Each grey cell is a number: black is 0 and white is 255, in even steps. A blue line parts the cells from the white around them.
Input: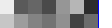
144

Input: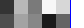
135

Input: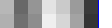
214

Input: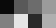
229

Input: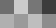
154

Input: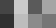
189

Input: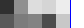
131
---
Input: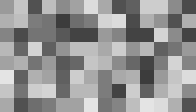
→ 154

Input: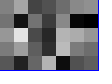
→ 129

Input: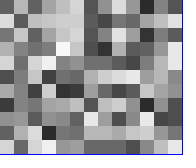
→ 97

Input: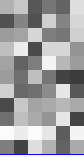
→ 178

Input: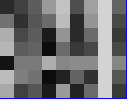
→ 42

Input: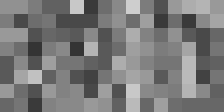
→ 145

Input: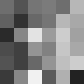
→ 110
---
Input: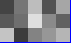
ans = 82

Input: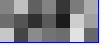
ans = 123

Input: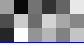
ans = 100

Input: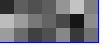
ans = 195

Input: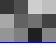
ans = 206

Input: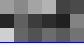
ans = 66

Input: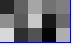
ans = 114
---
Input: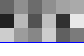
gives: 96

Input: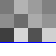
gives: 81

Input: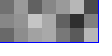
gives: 90

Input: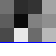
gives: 107

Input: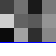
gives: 46

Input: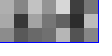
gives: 83

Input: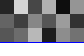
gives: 141
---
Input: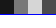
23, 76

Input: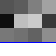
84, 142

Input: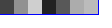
67, 187

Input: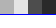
179, 42

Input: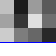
192, 40

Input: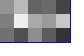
147, 52
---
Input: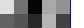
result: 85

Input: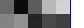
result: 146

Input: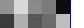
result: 175

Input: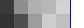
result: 79

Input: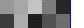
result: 173

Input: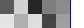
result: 175

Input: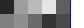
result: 143

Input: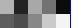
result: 77

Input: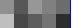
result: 72

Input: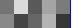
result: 69
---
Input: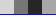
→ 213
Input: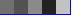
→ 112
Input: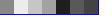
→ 136
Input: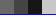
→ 104
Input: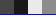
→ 70
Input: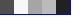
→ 78
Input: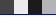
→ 68
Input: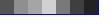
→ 83
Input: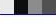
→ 233
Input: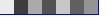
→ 235
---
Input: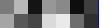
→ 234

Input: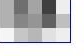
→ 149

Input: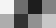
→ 50

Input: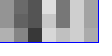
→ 119

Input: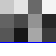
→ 73

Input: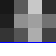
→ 144

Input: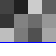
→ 130
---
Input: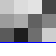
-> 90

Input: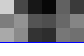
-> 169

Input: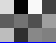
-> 189

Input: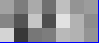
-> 212

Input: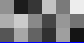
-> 85

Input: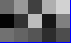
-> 113

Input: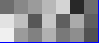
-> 240

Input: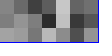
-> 163

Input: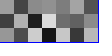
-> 151
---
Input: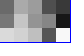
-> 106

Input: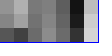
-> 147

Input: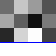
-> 109

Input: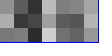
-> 145

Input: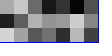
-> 170

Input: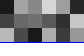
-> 25

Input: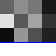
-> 100

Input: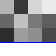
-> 180
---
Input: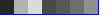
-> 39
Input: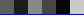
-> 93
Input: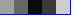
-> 160
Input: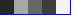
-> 38
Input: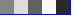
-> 133
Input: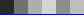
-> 41
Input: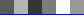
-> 90
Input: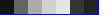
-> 19
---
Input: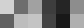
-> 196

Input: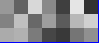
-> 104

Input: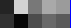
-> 76

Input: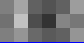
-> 77

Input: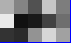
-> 25

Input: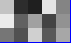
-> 161

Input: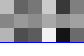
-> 140
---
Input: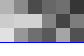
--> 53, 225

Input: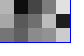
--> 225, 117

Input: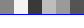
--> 84, 133

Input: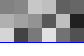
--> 102, 213

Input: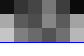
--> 10, 197

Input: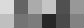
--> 152, 191
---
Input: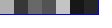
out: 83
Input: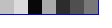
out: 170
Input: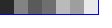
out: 111
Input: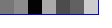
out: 170
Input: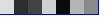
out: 208
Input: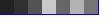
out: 201
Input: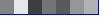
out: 116
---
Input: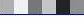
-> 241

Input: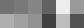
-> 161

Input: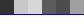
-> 200

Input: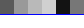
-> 153

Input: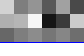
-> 126

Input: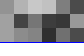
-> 140

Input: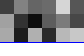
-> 28
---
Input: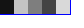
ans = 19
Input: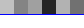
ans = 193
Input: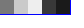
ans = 120
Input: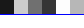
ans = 24
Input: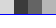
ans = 216
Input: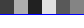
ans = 62
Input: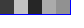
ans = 59
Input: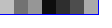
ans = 192
